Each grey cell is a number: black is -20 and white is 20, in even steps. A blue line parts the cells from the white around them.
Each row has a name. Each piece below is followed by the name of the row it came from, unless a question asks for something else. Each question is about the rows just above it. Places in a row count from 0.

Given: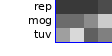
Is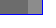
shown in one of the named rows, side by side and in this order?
yes
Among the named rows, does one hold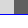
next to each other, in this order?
yes
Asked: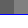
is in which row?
tuv
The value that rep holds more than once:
[-11]
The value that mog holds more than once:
[-3]
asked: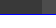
rep

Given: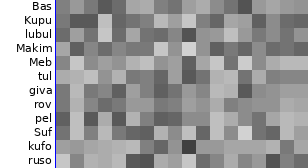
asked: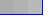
kufo
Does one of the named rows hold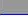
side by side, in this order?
yes
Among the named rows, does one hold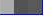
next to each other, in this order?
no
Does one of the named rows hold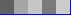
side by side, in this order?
no

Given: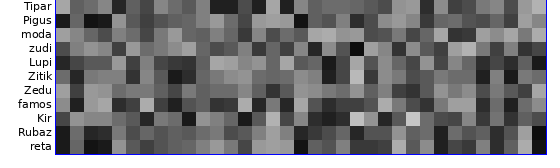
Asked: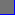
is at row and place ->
Kir, 31
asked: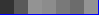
Zedu

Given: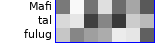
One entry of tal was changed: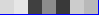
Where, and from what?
3, [1]
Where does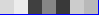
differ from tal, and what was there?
1, [16]
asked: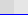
tal
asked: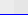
fulug

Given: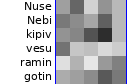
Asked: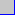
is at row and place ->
vesu, 1
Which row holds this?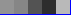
kipiv
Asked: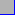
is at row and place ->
ramin, 1

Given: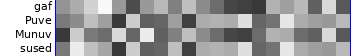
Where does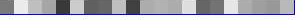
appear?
sused
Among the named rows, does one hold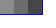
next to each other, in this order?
yes
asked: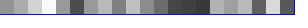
gaf
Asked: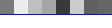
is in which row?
sused
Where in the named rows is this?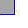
sused, 3

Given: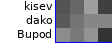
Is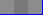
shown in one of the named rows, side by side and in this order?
no
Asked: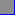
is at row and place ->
Bupod, 0
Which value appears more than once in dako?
[1]
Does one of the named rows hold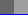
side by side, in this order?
yes
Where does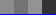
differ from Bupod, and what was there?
1, [-1]
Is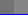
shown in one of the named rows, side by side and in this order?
yes

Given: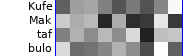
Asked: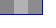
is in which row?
bulo
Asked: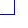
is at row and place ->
bulo, 7

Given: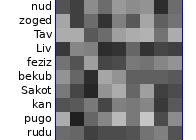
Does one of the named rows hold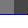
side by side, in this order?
yes
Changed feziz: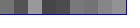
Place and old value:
2, [5]
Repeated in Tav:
[7]
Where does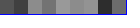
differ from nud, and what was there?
3, [-3]
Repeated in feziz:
[-2]

